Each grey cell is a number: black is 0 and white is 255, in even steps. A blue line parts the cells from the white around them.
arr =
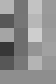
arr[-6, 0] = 181
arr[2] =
[165, 110, 206, 157]
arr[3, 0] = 55
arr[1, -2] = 183
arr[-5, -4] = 88

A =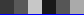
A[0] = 56
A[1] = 88
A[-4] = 199

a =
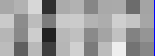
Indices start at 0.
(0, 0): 168
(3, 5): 208
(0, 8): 170
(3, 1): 95
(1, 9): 196
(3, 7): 188
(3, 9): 115
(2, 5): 192
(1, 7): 173
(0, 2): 215
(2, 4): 184
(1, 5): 203

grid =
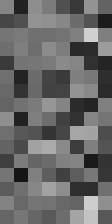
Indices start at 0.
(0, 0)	133
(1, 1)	80
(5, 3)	68
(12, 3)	94
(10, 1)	75
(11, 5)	132
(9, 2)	83
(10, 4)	137
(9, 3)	53
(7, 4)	132
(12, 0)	117
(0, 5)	56
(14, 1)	104
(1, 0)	70
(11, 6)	26
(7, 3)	150
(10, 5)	60
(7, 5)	43
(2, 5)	128
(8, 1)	33
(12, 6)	120
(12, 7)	54
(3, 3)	140
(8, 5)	50
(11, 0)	63
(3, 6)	44
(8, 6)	133
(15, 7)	88
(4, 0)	58
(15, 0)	102
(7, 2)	123
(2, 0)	117
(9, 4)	70
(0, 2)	142
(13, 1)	111

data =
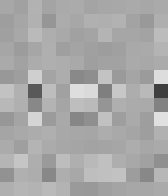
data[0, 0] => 167
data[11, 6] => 185
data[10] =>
[171, 159, 180, 171, 167, 165, 163, 164, 166, 173, 167, 170]
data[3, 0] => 166
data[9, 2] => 172
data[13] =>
[175, 181, 179, 186, 179, 154, 153, 160, 164, 167, 167, 170]
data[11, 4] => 189
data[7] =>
[184, 176, 136, 179, 165, 190, 186, 149, 175, 171, 170, 130]
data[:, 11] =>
[170, 175, 188, 180, 171, 221, 63, 130, 224, 177, 170, 144, 183, 170]
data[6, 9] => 173
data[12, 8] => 194
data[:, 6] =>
[164, 176, 164, 160, 159, 142, 218, 186, 143, 166, 163, 185, 190, 153]
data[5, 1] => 158
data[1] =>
[158, 166, 177, 150, 172, 167, 176, 175, 178, 163, 153, 175]
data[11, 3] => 154
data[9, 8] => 169
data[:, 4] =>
[170, 172, 169, 159, 173, 173, 161, 165, 169, 168, 167, 189, 174, 179]
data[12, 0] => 146
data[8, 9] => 170
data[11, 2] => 174
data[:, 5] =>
[171, 167, 161, 164, 169, 137, 222, 190, 134, 167, 165, 175, 168, 154]
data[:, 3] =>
[164, 150, 174, 175, 175, 164, 189, 179, 155, 175, 171, 154, 136, 186]
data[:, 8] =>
[168, 178, 166, 160, 162, 154, 199, 175, 158, 169, 166, 174, 194, 164]
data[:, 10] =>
[167, 153, 163, 170, 168, 155, 185, 170, 158, 158, 167, 161, 136, 167]

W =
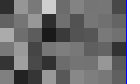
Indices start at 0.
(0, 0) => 46
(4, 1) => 160
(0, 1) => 150
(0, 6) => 117
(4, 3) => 49
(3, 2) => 69
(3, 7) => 100
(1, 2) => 152
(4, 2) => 73
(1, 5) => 82
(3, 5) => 120
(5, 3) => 153
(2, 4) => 58
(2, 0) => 171
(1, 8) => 100

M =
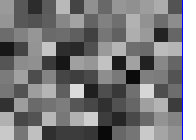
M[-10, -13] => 154
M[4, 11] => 136
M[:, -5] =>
[150, 111, 97, 181, 27, 121, 56, 81, 37, 103]
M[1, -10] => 94
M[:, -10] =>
[91, 94, 106, 197, 58, 132, 181, 115, 183, 47]
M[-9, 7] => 129
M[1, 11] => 109
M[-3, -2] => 180
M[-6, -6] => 194
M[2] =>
[108, 130, 150, 106, 109, 95, 65, 118, 97, 174, 154, 35, 102]
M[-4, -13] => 118
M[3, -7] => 81
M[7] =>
[49, 157, 106, 115, 125, 86, 71, 48, 81, 102, 160, 180, 60]
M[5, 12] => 83
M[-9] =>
[149, 88, 82, 94, 135, 163, 99, 129, 111, 178, 146, 109, 141]
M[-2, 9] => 73
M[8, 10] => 105
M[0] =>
[154, 88, 44, 91, 185, 68, 144, 104, 150, 144, 157, 172, 83]
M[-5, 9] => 11
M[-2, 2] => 83
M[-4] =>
[118, 82, 158, 181, 95, 219, 31, 78, 56, 112, 214, 78, 109]
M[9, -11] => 192
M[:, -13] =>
[154, 149, 108, 23, 85, 123, 118, 49, 177, 201]
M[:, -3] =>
[157, 146, 154, 106, 33, 127, 214, 160, 105, 201]
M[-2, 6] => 207
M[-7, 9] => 110
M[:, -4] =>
[144, 178, 174, 110, 162, 11, 112, 102, 73, 117]

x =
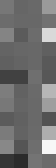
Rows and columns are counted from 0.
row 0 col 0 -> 119
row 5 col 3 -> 87
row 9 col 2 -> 106
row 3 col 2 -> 104
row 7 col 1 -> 101
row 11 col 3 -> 107
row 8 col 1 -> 97
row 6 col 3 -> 182
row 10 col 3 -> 247
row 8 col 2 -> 105
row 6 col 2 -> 106
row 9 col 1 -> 99
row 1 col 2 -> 104
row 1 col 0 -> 108
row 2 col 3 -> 217

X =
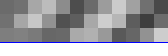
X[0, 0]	107
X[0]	[107, 113, 167, 188, 140, 77, 107, 156, 203, 161, 112, 73]
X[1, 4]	81
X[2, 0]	126
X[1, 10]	62
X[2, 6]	177
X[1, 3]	146
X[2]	[126, 129, 122, 103, 105, 170, 177, 153, 89, 102, 146, 205]
